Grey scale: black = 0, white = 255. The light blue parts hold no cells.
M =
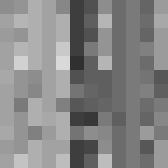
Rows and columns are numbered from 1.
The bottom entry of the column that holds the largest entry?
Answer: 189
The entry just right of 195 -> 175
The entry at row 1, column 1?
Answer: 141
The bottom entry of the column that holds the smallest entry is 62
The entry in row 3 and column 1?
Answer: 155
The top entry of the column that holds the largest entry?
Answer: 135
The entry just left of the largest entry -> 162
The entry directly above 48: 62
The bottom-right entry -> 155
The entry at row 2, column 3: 175
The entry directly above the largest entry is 201
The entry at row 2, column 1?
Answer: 162
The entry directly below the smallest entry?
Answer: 81
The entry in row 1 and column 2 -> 148
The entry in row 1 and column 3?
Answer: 175
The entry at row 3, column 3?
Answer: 175
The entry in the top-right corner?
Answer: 155
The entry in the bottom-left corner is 162
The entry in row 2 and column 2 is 181

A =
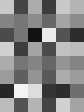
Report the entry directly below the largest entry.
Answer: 83
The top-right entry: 180
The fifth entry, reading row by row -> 200
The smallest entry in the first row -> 61
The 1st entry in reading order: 200
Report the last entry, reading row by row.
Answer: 164
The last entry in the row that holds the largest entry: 111
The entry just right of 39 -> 243
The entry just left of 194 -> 75
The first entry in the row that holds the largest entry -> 39
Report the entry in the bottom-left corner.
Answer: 188
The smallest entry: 19
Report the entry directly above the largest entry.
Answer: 95
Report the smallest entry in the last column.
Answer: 45

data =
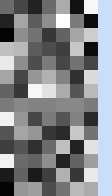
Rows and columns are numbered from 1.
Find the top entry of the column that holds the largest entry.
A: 171
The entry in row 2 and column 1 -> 34
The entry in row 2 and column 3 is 92
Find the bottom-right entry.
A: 171
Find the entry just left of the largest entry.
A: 142
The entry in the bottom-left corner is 4
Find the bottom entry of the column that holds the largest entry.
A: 115
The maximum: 253
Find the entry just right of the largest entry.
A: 123
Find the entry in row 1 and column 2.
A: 70
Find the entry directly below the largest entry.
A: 99
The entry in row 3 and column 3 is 115
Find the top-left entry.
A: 107
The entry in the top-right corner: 247
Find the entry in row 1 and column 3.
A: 34
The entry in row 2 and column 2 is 165
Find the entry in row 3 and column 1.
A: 4

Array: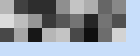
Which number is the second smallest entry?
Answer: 23
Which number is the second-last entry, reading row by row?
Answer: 109
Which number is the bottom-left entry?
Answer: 72
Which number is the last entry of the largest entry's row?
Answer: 79
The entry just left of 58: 150
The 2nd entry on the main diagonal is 189
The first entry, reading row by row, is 182
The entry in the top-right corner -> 136

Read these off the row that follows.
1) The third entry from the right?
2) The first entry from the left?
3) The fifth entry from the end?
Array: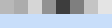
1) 127
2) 184
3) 146

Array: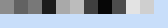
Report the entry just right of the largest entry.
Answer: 207
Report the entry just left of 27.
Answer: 120
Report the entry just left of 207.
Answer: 227

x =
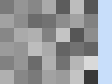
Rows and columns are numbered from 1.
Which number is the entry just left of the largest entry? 182
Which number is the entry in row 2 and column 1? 162
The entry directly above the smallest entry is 217
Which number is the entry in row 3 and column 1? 135
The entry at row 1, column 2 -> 149
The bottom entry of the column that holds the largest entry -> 56
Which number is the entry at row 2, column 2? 141
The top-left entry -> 122
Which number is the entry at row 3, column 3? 176
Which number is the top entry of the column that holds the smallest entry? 86
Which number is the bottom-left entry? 176
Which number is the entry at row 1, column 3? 135

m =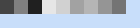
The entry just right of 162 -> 181
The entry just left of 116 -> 149
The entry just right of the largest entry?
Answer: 209

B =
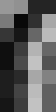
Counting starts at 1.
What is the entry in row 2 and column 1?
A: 122
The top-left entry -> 152
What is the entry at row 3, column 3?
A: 103
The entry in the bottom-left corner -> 22
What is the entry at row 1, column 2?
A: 145
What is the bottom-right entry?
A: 96
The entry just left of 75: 15
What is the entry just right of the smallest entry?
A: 48
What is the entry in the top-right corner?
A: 36
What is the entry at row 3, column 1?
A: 54

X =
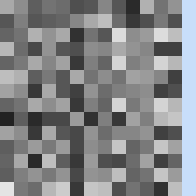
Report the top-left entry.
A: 169
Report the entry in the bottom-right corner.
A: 190
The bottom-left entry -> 228
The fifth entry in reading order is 108
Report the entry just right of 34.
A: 94
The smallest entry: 34
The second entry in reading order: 141
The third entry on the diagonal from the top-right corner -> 155
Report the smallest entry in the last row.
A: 49
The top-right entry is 147
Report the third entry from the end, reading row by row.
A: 94
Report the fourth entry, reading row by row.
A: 115
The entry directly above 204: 147
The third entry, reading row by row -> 94
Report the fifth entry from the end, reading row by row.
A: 79
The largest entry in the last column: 197
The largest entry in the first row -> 177
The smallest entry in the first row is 42
